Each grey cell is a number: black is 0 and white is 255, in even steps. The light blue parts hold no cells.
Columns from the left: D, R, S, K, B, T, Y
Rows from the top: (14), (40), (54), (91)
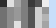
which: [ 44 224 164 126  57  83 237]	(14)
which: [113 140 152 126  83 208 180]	(54)
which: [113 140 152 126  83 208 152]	(40)

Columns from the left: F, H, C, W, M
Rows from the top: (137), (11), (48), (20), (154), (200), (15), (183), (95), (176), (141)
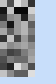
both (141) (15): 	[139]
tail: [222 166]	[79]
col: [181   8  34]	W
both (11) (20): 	[21]
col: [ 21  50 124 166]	F

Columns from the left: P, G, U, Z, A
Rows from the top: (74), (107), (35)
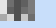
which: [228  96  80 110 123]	(107)
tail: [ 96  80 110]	[123]
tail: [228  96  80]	[110 123]

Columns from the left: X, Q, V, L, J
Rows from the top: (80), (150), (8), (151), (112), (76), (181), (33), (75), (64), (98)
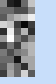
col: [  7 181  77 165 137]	L
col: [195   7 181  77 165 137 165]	L
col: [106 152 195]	Q
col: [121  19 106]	V

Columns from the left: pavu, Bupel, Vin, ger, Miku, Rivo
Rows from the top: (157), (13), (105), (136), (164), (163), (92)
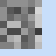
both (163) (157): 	[116]
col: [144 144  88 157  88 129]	pavu
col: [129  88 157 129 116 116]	Miku

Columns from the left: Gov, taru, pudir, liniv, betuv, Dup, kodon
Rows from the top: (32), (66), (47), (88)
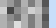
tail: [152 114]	[177 126 177  85]
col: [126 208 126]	betuv
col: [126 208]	betuv

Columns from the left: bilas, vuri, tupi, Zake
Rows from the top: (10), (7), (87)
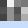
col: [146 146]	vuri
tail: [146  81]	[200]
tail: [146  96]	[172]
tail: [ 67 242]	[132 120]

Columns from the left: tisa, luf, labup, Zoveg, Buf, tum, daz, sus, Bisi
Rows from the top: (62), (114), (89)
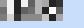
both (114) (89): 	[36]
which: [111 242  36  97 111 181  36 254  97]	(114)
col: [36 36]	labup
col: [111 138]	Buf
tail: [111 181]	[ 36 254  97]
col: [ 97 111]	Buf
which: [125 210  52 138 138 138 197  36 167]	(89)

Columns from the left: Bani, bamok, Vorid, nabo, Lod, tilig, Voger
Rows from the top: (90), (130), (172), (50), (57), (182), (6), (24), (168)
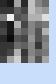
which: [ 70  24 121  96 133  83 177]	(57)
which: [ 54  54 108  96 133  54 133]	(6)

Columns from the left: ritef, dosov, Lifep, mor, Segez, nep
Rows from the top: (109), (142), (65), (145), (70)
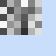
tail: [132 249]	[132 210]
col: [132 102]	Segez
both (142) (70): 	[75]

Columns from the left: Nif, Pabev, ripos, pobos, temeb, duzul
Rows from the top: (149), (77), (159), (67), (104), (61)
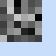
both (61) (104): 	[78]
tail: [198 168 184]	[5]

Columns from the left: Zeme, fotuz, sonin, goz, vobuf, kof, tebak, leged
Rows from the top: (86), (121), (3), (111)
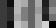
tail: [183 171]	[100 171  30 113]
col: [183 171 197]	sonin
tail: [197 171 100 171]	[210   2]
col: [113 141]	leged
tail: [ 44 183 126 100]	[156  44 141]
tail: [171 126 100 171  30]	[113]

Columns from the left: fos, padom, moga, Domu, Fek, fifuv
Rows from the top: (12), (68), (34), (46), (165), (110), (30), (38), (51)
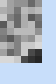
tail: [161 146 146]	[105 146]
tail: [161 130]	[201 201 216]
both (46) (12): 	[105]
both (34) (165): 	[130]
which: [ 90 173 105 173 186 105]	(46)

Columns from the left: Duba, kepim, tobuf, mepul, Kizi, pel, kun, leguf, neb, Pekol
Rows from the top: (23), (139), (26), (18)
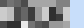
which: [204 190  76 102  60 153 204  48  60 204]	(26)
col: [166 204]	kun

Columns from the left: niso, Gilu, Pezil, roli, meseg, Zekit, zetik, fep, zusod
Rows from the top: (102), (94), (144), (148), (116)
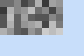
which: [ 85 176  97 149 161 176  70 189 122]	(148)
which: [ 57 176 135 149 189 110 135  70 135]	(94)
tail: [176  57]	[161 149]
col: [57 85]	niso
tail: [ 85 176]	[ 97 149 161 176  70 189 122]

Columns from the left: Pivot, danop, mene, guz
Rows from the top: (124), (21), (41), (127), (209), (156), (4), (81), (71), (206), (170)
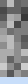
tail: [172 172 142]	[188]
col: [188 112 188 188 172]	danop
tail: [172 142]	[188]
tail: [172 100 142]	[126]
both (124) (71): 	[100]

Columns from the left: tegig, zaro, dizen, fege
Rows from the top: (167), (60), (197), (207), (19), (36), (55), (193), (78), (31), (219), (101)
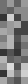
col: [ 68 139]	fege
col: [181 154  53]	tegig
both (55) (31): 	[154]

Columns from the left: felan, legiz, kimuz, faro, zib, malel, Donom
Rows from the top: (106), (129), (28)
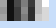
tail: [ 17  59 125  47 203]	[216]
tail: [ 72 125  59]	[189 254]
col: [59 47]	zib
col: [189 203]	malel

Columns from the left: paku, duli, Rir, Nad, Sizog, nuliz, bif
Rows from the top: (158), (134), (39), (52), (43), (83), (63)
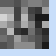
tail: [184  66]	[184  80  25  25]
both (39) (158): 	[80]
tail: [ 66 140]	[ 66  54 156]

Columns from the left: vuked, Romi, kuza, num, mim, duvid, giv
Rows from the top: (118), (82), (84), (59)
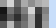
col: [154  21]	vuked
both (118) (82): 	[212]
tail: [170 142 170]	[184]
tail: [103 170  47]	[142]
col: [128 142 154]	giv
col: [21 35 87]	vuked

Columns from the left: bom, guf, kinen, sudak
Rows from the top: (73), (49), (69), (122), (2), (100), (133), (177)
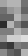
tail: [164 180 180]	[113]
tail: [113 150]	[164 100]
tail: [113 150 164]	[100]
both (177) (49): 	[100]
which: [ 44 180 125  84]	(122)
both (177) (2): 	[180]

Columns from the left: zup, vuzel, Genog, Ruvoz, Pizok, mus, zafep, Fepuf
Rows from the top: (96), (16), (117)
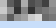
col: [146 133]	Fepuf
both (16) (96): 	[146]

